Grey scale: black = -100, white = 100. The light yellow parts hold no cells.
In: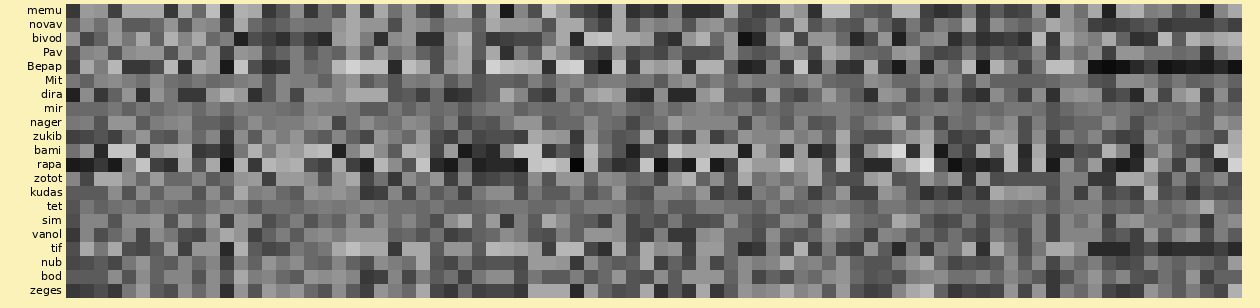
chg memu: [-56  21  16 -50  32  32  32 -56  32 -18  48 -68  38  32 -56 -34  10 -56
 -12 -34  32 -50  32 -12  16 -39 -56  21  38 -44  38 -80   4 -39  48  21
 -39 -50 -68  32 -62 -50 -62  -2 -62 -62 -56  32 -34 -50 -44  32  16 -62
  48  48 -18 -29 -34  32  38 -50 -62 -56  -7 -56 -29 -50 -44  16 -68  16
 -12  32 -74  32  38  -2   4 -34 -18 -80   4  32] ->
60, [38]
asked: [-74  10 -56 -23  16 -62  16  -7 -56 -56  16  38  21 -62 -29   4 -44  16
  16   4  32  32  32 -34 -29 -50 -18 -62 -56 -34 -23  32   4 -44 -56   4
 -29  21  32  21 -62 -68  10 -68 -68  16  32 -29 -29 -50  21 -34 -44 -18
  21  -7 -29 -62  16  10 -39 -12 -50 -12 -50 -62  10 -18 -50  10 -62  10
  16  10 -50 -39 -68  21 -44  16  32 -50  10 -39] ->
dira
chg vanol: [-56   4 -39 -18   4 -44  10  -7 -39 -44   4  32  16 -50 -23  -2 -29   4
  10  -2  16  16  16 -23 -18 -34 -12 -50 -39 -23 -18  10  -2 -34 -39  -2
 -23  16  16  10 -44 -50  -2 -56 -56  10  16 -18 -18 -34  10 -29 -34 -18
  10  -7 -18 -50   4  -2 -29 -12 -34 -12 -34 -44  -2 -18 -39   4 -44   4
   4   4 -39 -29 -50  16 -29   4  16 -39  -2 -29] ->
50, [-39]
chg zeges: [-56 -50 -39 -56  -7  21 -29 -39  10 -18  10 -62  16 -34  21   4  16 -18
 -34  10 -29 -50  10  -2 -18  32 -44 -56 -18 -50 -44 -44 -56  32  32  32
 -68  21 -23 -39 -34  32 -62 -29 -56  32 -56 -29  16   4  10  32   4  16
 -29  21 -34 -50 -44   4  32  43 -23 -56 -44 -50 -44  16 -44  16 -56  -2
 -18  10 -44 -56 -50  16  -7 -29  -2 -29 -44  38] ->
23, [16]
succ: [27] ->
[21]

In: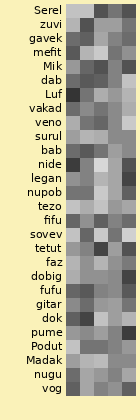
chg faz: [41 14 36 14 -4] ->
3, [41]
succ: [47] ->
[8]
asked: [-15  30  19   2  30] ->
nugu

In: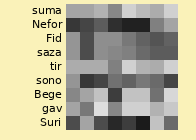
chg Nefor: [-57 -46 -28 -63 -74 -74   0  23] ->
8, [29]
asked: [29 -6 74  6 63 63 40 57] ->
gav
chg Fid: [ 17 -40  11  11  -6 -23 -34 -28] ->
8, [-23]
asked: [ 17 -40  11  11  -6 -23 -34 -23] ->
Fid
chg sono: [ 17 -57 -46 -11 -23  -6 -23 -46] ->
7, [-17]

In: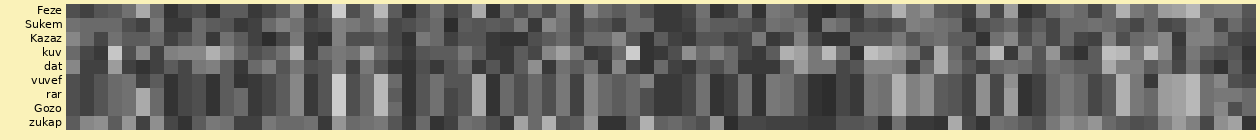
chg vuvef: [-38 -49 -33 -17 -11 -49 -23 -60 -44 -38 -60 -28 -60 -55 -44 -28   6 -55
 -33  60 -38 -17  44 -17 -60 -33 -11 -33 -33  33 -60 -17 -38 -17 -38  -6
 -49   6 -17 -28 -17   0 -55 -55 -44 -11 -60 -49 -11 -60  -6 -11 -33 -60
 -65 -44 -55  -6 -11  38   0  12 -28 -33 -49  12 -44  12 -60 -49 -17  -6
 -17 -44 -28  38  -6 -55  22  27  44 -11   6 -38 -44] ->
7, [-28]
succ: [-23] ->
[-17]
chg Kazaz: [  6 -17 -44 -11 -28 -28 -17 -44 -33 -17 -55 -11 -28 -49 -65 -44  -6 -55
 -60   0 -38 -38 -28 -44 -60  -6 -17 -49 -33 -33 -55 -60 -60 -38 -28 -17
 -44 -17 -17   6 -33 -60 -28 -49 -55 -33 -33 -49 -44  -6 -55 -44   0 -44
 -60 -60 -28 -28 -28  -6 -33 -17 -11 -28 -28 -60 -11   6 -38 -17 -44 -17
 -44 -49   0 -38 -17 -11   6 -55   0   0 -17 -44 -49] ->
8, [-49]

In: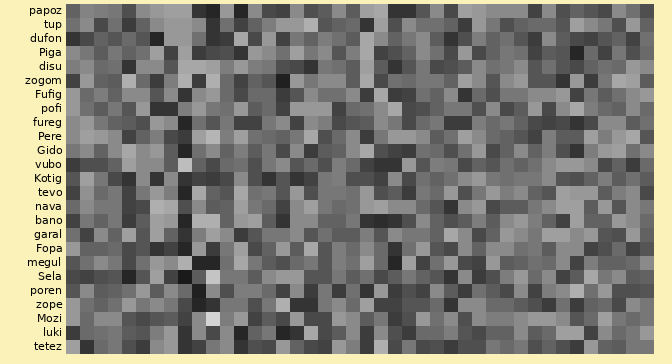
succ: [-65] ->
[-59]
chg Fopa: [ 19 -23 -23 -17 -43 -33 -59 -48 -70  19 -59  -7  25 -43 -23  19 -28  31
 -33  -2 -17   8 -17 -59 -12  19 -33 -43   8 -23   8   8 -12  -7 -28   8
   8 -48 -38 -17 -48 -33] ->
11, [-53]
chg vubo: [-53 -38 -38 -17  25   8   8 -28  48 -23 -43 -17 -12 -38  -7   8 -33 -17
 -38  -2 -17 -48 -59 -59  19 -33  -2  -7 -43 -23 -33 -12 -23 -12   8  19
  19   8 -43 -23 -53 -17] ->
4, [-23]
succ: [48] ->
[-23]
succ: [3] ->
[-2]
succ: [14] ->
[-17]

